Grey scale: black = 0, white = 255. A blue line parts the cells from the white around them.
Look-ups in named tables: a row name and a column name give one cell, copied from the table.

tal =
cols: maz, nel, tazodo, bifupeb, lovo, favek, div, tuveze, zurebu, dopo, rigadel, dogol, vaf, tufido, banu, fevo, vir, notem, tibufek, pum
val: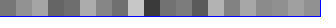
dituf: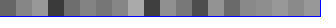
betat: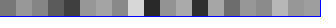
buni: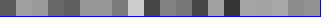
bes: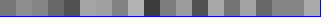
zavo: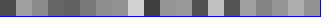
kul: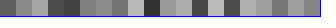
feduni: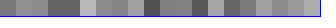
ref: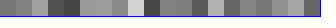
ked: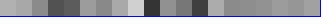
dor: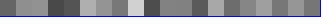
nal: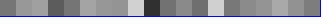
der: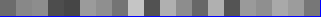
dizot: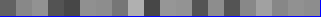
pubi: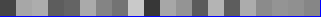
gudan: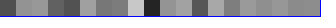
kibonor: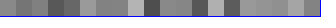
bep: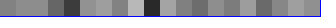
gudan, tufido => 168
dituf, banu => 106
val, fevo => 167
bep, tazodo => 141
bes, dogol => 156
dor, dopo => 77
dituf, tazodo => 152
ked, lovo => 92
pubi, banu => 93
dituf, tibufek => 138
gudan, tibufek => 139
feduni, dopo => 81
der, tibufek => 156
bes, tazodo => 133
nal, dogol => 138
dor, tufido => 168
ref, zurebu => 211
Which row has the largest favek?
feduni

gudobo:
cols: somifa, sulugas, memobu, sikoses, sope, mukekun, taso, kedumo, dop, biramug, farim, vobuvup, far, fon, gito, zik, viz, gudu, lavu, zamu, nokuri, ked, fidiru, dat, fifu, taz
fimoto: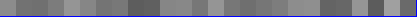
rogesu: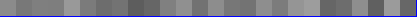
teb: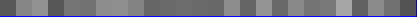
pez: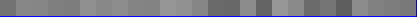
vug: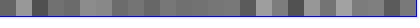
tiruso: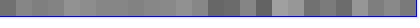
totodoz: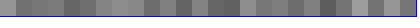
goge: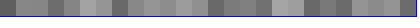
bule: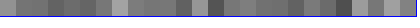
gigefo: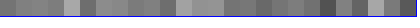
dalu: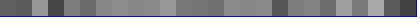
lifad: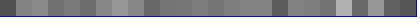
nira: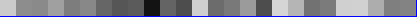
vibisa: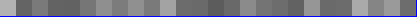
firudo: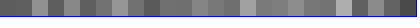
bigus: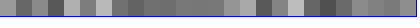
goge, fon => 105
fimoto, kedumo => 120
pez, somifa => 115
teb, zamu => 116
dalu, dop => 134
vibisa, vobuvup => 108
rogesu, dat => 96
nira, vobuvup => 77

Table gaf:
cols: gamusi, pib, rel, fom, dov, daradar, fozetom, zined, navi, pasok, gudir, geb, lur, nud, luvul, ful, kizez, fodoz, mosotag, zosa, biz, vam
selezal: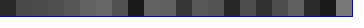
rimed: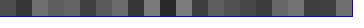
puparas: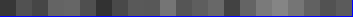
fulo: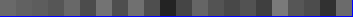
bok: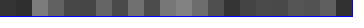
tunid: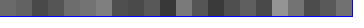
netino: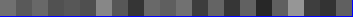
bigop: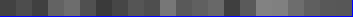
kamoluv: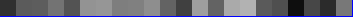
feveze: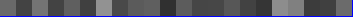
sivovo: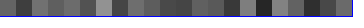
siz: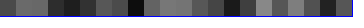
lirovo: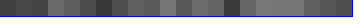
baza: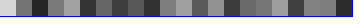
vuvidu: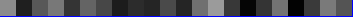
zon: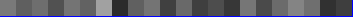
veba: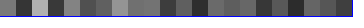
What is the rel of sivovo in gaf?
113
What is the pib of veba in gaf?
53
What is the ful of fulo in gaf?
82
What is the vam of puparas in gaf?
91
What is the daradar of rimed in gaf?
64
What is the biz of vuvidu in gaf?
122
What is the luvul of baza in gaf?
61
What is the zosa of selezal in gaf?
44
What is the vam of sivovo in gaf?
106
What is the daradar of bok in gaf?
70
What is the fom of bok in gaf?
97
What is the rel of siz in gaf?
104
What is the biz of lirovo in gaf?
87

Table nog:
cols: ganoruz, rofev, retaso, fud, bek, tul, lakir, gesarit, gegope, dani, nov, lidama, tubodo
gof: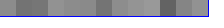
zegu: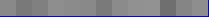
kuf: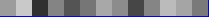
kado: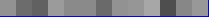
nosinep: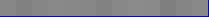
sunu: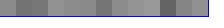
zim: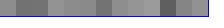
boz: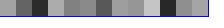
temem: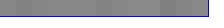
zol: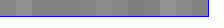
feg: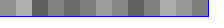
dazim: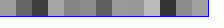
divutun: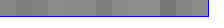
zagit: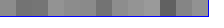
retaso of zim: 115
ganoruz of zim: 141
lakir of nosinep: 130
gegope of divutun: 142
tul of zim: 138
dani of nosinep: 138
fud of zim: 147
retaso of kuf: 48
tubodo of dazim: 161
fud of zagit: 147
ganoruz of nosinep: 135
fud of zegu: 142
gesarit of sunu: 140
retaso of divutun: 131
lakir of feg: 158

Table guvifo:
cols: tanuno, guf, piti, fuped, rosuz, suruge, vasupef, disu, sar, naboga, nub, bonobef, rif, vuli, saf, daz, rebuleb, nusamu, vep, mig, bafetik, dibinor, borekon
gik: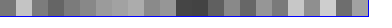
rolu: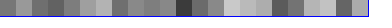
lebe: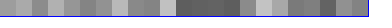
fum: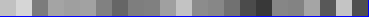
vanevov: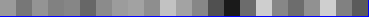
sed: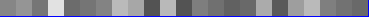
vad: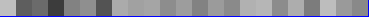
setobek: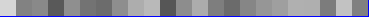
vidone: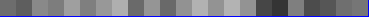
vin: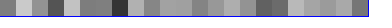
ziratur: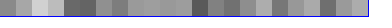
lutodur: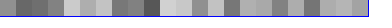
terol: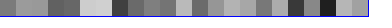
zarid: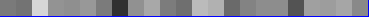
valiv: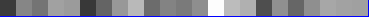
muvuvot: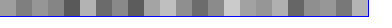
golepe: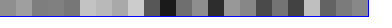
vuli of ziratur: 129
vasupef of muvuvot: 107
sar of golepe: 204
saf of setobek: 107
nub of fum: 160
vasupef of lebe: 146
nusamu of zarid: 141
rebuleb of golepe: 74
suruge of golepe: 195

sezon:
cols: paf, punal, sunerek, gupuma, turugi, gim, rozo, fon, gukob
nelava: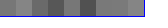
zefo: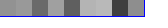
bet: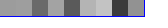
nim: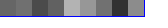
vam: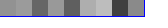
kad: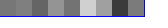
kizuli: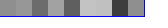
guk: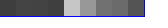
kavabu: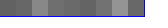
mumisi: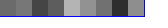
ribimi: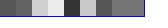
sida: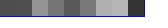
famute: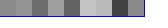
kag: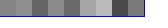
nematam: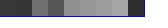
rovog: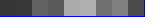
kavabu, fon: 148
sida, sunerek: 147
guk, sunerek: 67
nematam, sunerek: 112
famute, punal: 147
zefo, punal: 153
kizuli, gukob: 143
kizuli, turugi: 95
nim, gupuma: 97
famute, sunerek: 108
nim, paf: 102
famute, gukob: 138

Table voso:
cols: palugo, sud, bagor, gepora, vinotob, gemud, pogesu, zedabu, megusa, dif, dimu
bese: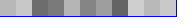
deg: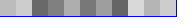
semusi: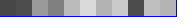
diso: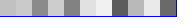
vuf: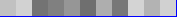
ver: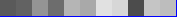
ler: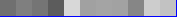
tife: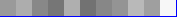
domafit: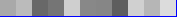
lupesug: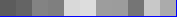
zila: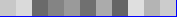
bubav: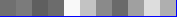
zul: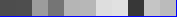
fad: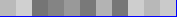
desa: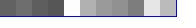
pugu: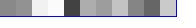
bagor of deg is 105
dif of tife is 159
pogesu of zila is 171
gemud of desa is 177
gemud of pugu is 173
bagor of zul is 156
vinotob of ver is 181
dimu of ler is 194
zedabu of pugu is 195
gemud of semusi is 218

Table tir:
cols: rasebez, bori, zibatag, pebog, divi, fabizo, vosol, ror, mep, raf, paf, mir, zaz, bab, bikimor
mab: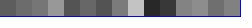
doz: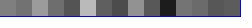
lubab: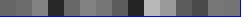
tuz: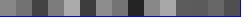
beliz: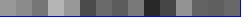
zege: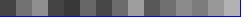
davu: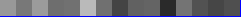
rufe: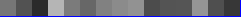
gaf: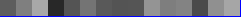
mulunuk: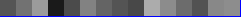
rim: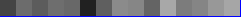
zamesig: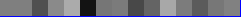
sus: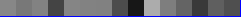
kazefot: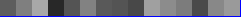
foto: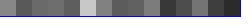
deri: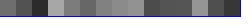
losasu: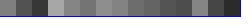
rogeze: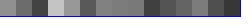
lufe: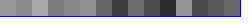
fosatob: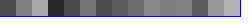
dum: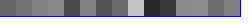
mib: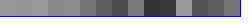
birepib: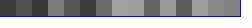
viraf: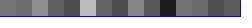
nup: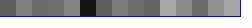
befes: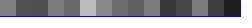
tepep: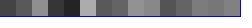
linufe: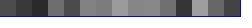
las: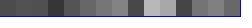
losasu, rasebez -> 127
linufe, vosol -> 124
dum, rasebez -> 102
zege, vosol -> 71
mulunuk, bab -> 136
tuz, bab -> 103
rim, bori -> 108
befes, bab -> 62
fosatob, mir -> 131

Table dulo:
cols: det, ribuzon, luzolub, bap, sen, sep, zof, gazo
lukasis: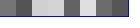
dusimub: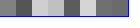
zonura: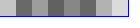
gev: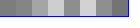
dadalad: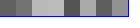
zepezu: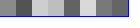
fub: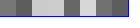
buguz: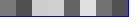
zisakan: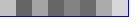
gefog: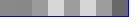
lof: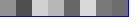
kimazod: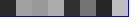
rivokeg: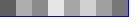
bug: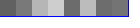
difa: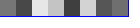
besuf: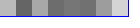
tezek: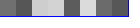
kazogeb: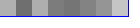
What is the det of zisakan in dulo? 193
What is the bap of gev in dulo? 206
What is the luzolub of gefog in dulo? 155
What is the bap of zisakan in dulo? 102
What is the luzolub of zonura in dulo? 157
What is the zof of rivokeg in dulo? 160
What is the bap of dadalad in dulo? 188
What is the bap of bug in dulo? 205

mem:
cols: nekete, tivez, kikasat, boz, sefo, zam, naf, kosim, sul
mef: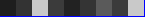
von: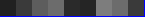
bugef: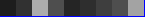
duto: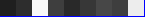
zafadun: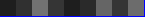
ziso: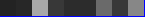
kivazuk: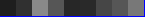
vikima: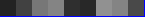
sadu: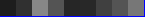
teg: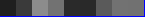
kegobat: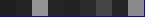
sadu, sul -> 119
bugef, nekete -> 29
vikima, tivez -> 65
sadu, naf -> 64
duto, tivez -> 45
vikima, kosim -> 132

